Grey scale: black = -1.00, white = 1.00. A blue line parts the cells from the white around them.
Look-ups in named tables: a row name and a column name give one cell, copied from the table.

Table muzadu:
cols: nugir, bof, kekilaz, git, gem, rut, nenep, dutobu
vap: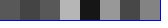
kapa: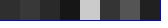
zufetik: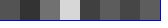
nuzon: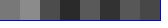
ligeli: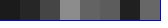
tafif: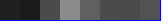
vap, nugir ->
-0.31
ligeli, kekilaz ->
-0.46
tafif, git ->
0.09
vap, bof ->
-0.47
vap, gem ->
-0.83
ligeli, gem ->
-0.22
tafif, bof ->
-0.79
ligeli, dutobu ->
-0.19
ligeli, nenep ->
-0.75
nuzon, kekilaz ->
-0.40
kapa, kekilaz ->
-0.68
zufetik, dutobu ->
-0.27
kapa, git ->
-0.83
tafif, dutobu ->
-0.36
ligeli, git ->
0.10
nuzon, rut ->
-0.61

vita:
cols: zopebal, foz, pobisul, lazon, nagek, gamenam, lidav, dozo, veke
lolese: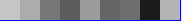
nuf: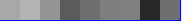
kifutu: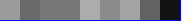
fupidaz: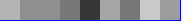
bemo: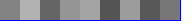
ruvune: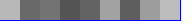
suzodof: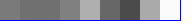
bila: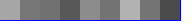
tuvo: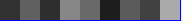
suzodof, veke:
0.97
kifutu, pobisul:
-0.07
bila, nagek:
0.10
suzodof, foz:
-0.12
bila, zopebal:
0.30
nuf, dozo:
-0.69
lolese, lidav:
-0.14
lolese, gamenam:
-0.21
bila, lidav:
0.40
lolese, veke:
0.41
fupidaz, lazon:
-0.06
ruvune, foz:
-0.18
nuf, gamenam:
-0.01
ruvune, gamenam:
0.27
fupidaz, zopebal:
0.41
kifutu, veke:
-0.85
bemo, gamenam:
-0.34
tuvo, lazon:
0.06

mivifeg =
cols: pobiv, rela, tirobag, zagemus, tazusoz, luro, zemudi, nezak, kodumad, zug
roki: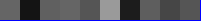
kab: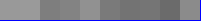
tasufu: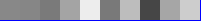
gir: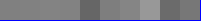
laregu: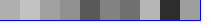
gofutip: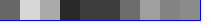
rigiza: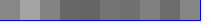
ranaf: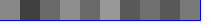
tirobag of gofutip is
0.33
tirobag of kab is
-0.01
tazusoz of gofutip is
-0.53
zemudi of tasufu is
0.48
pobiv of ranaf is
0.06
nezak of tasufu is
-0.45
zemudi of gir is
0.04
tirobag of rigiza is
0.03
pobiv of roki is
-0.21
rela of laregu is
0.52
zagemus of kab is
0.03
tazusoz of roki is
-0.33
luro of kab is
-0.04

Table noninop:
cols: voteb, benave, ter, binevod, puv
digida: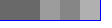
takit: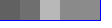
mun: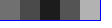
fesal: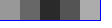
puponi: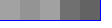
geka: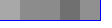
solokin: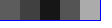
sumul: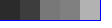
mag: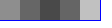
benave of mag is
-0.20
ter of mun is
-0.78
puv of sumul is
0.40
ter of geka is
0.09
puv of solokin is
0.34
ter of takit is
0.44
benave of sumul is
-0.52
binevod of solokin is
-0.34
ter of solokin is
-0.83
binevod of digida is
0.05
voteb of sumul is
-0.66
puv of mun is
0.40
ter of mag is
-0.43
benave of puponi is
0.16
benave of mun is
-0.42
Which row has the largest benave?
puponi

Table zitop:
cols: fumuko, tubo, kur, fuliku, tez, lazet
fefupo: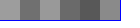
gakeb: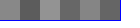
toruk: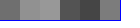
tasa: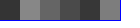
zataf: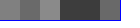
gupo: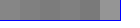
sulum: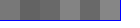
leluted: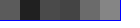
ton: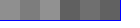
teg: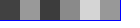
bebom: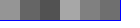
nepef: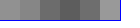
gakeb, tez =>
0.04
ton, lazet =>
-0.24
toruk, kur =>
0.19
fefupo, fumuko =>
0.23
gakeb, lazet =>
-0.21
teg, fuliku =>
0.08
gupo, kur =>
-0.03
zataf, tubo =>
-0.17
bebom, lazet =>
-0.13
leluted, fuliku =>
-0.47
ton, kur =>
0.14
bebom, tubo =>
-0.21
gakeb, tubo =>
-0.28
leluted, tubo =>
-0.75
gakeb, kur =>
0.15
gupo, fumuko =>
0.05
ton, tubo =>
-0.02
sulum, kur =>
-0.18

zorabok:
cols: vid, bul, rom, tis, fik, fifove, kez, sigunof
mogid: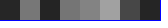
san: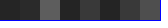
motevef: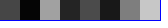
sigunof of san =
-0.39
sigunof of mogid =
-0.71
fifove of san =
-0.72
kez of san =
-0.55
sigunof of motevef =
0.56
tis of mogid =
-0.08
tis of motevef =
-0.72

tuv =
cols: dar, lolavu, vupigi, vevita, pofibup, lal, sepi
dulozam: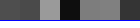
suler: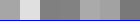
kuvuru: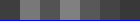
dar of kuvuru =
-0.51
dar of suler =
0.30
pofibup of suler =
0.33
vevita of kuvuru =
0.00
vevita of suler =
0.02
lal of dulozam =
0.00
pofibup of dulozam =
-0.02
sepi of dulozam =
-0.59
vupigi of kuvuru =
-0.35

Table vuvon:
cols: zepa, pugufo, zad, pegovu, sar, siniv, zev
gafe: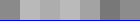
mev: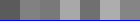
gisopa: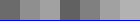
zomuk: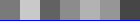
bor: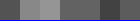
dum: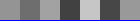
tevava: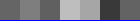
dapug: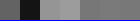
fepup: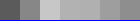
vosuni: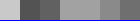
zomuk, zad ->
-0.23
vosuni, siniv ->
0.08
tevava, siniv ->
-0.55
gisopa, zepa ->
-0.16
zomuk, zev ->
-0.45
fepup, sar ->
0.38
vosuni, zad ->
-0.24
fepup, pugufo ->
0.06
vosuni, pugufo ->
-0.35
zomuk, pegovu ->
0.10
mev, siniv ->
0.36
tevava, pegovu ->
0.49
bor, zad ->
0.17
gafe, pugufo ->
0.45
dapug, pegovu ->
0.22
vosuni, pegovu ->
0.27
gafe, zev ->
0.10
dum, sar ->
0.55

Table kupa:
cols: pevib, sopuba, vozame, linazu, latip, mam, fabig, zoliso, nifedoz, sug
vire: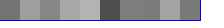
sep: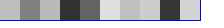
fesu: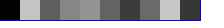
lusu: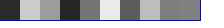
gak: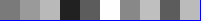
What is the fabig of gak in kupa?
0.07
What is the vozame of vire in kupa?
0.05
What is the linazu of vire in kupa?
0.32
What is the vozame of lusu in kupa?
0.22
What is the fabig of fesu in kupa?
-0.53
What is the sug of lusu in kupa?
0.01
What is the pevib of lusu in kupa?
-0.66
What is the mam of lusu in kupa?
0.84
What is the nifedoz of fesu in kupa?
0.56
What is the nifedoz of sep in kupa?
-0.57
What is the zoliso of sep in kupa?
0.61

